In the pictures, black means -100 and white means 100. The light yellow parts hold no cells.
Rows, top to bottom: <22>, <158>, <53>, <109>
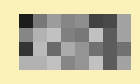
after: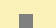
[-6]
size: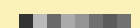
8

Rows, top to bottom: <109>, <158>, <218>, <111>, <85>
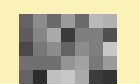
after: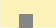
[33]
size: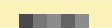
5
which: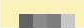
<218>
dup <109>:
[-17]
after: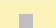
[56]

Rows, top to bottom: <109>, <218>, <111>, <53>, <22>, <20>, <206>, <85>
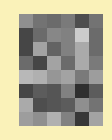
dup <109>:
[-10]
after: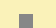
[1]
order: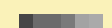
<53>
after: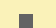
[1]

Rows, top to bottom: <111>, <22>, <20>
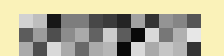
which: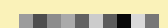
<22>
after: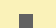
[60]
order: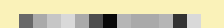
<20>
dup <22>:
[-28]
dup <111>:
[-2]
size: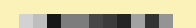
11
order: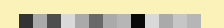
<20>

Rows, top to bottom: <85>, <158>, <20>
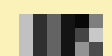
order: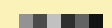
<20>
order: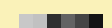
<158>
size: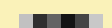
6

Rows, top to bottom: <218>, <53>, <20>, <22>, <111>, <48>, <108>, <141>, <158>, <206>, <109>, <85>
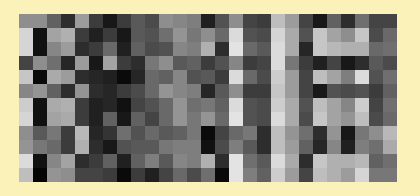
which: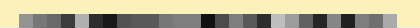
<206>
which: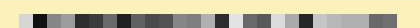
<20>
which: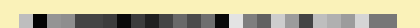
<85>
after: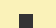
[-13]
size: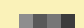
4
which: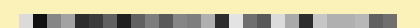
<109>

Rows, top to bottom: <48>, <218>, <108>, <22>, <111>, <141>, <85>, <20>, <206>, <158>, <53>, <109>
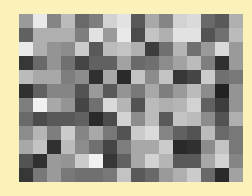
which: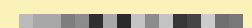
<111>
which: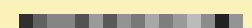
<141>
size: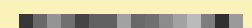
16
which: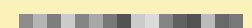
<206>
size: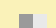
2
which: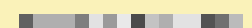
<218>
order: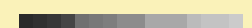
<111>

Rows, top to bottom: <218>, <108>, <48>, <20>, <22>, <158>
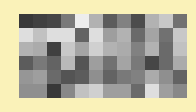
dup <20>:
[-5]
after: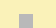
[-34]
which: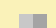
<48>
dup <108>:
[74]
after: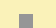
[24]

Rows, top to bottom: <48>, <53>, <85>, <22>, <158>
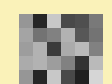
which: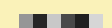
<158>
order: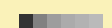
<22>
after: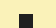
[68]
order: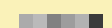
<85>
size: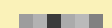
6
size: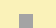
1
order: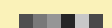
<48>

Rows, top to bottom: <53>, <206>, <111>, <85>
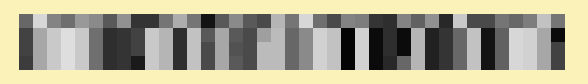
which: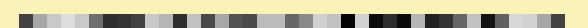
<111>
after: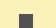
[-42]
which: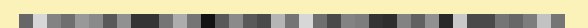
<53>
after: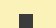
[31]
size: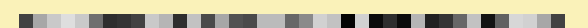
39

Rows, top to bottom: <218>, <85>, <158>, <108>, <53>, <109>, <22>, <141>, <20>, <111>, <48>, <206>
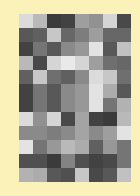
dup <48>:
[-37]
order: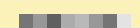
<111>
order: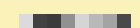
<141>
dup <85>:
[-19]
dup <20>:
[8]

